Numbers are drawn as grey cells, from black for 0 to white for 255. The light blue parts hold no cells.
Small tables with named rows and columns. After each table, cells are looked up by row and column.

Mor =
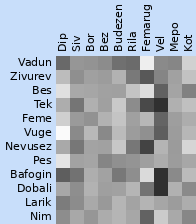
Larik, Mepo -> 156
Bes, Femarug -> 221
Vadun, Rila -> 107
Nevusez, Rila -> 119
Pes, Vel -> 172
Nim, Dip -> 141
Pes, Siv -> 162
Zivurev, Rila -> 121
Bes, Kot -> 129
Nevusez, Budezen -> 199
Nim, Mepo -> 169
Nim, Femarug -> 98
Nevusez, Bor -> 163
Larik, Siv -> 140
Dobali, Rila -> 181
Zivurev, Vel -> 133
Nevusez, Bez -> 161
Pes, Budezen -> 144
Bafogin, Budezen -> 120
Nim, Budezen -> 181

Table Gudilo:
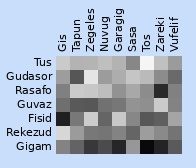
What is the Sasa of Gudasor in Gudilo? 197
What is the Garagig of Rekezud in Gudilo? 131
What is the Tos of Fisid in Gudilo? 87
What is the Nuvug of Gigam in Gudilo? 75
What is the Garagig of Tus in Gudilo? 179
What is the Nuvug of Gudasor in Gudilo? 156
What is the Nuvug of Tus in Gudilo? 191
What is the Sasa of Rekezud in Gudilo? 101
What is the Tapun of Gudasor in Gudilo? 86

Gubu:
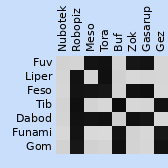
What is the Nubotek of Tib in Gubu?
211
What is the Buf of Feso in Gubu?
210
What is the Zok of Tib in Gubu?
215
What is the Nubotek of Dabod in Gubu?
212
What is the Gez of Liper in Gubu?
214
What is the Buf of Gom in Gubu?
16
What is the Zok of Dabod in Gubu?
16
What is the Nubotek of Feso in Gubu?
214
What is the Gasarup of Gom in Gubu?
214
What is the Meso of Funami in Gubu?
217
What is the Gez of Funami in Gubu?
23
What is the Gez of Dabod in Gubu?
215
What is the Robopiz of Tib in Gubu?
15

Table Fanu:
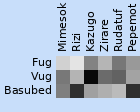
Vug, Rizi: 180
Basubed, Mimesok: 127
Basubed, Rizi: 47
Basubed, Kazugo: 160
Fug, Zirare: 181
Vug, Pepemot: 163
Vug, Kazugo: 8
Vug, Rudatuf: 98
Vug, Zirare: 107
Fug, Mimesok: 209
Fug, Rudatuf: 119

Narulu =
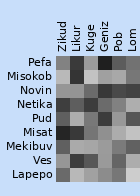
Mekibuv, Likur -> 170
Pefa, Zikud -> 130
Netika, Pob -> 129
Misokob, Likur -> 52
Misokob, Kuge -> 194
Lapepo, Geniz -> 140
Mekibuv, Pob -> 123
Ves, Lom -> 173
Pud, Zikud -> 95
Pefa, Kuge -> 155
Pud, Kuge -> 120
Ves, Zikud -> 150
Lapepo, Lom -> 205
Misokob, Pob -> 168
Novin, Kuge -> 107
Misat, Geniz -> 144
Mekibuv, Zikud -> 96
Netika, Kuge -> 61
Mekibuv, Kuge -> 166

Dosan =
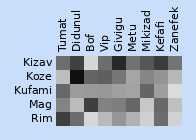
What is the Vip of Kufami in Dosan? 152
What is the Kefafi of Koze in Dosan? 148
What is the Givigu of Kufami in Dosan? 160
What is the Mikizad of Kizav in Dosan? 86
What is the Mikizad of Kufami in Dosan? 101
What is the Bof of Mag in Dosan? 63
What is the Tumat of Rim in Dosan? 63
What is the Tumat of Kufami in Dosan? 104
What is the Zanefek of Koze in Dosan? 183
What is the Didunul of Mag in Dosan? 188
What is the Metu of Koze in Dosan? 165
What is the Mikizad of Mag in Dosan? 199

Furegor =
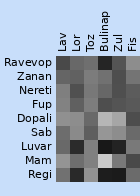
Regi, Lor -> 41
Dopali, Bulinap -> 182
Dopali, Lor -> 141
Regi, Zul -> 27
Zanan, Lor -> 97
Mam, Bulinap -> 202
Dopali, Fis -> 77
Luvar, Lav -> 105
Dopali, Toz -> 105
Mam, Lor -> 110
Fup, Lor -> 96
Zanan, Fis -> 116
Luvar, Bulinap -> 24
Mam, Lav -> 148
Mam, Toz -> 128
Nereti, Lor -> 80
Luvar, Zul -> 35
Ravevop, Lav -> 73
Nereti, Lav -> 127
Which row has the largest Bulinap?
Mam

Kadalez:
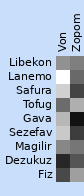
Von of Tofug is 108
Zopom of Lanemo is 105
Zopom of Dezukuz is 85
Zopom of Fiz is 159
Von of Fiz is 73
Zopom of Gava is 18
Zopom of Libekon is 127
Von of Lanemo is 255
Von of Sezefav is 201
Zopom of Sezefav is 61
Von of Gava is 183
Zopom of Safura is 68
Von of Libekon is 145
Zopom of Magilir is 118
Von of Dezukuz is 39
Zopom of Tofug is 175
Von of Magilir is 135

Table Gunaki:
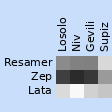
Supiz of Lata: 197
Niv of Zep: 43
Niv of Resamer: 129
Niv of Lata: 248
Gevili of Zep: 56
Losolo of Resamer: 139
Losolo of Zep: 63
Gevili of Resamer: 128
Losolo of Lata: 218
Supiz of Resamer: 216
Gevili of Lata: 209
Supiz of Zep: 154

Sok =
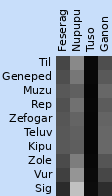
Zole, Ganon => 85
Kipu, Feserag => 89
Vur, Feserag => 64
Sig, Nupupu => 193
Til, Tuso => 9
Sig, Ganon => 45
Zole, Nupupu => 125
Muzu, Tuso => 6
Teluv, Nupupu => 96
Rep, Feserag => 81
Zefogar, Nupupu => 100
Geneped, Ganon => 89
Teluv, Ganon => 103
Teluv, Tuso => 6
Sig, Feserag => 43
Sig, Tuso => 12
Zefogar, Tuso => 6
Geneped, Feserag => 78
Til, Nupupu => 137

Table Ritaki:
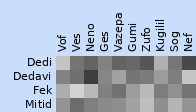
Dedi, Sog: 118
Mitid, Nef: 148
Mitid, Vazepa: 143
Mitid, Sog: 180
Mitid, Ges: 138
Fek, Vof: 174
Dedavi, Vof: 131
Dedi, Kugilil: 176
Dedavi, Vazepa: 162
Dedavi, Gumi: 116
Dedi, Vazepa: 99
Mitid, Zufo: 190
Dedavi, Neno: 62
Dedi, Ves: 116
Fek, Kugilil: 125
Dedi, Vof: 195
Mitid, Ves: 108
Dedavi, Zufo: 123
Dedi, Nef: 72
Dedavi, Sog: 126
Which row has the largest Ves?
Fek

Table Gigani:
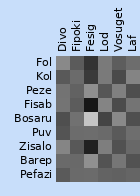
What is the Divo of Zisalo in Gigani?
133
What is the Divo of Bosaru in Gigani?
79
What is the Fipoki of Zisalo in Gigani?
88
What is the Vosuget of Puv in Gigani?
90
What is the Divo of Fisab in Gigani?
116
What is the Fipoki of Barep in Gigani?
105
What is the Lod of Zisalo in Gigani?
126
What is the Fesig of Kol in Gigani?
58
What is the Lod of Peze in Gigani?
86
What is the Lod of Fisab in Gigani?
132
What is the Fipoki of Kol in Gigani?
107
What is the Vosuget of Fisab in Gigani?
75
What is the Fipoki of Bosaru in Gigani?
113
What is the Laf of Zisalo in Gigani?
104
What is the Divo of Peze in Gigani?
115
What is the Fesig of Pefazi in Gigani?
107
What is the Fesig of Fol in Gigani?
51
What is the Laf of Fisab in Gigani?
116
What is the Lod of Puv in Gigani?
106
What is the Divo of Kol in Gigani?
89

